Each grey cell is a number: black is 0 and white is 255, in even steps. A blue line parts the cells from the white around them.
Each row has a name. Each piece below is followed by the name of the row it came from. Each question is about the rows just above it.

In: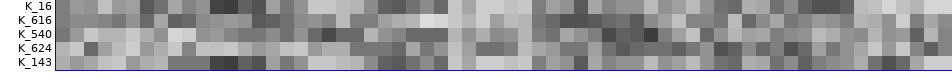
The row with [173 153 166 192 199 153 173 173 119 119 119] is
K_624
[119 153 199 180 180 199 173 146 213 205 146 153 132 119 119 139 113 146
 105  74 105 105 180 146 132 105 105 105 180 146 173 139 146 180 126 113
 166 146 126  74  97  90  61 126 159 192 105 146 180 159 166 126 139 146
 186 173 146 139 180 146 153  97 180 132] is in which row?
K_540
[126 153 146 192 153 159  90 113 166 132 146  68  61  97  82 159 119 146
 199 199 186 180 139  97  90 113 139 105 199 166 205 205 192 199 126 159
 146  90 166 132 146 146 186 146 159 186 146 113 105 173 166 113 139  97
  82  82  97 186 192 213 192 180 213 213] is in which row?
K_16
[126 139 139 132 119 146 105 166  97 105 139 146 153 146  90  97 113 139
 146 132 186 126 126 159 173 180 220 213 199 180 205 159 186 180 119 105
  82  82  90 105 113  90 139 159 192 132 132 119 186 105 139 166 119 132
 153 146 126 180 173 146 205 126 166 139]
K_616

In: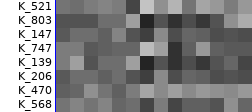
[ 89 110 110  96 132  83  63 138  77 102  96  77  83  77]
K_147
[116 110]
K_521
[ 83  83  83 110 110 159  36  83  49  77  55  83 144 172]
K_803

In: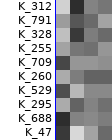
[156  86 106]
K_791
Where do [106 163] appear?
K_791
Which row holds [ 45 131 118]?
K_312
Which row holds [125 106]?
K_328
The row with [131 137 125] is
K_688
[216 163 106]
K_47

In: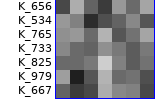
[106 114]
K_979
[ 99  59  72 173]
K_667
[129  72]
K_667
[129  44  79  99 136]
K_534
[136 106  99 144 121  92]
K_733

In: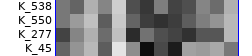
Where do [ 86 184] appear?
K_277
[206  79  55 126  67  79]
K_538

